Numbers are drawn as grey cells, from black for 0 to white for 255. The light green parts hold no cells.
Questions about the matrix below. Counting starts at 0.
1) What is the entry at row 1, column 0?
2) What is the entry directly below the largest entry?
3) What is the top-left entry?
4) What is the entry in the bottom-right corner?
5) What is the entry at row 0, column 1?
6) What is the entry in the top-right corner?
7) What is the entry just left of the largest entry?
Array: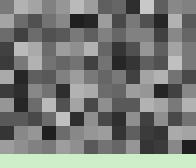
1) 164
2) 81
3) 121
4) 31
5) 178
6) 129
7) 46

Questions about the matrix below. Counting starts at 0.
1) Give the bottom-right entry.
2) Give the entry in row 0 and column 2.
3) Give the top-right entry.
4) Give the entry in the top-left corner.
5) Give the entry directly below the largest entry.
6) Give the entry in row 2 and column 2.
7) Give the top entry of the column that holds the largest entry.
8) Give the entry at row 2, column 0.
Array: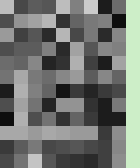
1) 141
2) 92
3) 108
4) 189
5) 121
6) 86
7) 203
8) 154

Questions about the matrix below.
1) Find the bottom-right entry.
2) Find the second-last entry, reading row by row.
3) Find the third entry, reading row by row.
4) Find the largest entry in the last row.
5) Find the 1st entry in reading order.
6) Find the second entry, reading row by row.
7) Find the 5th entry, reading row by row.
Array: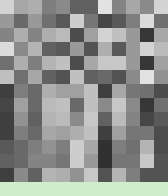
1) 83
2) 83
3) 174
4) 199
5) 211
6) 167
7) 138
